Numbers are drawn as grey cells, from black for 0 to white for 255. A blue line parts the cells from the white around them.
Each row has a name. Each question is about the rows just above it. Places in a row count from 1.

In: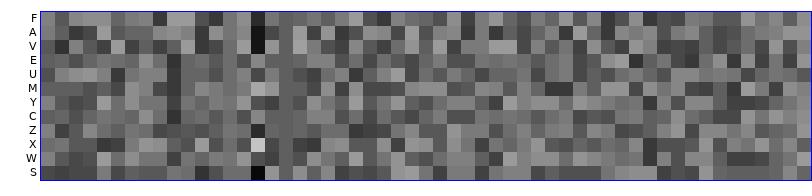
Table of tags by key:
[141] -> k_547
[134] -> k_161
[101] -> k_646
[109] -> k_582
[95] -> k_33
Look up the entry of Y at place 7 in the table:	k_547
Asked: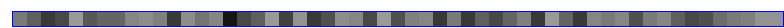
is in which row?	A
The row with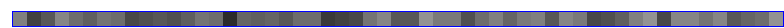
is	Z

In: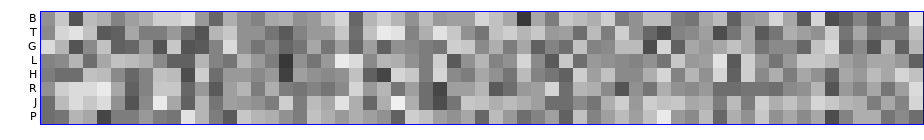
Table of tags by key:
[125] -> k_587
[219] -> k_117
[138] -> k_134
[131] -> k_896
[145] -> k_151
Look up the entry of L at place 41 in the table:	k_151
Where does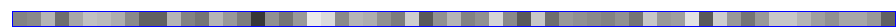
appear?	L
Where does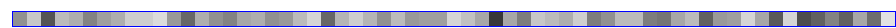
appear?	B

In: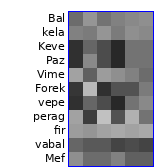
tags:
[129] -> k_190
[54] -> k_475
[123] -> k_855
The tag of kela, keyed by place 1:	k_190
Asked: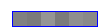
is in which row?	kela
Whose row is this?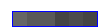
vabal
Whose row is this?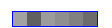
Vime
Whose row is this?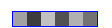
perag
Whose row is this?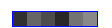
vepe

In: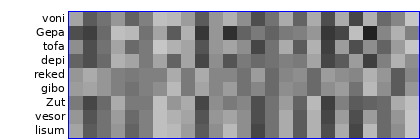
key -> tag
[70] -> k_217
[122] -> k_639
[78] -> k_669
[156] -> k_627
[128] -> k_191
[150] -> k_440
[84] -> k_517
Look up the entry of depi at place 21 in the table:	k_627
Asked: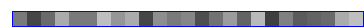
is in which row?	Zut
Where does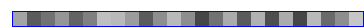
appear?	lisum
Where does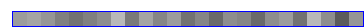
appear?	gibo

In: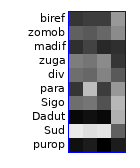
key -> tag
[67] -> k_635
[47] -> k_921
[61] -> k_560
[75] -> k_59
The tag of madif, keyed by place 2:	k_635
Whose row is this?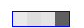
Sud
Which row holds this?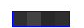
madif
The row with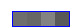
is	div
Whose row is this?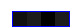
purop

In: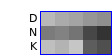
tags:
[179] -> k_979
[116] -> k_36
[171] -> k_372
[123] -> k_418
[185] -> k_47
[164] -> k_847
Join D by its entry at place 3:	k_847
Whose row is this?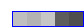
K

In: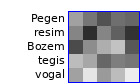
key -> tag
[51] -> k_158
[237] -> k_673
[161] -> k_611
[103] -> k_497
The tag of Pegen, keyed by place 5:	k_497
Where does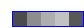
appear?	Bozem

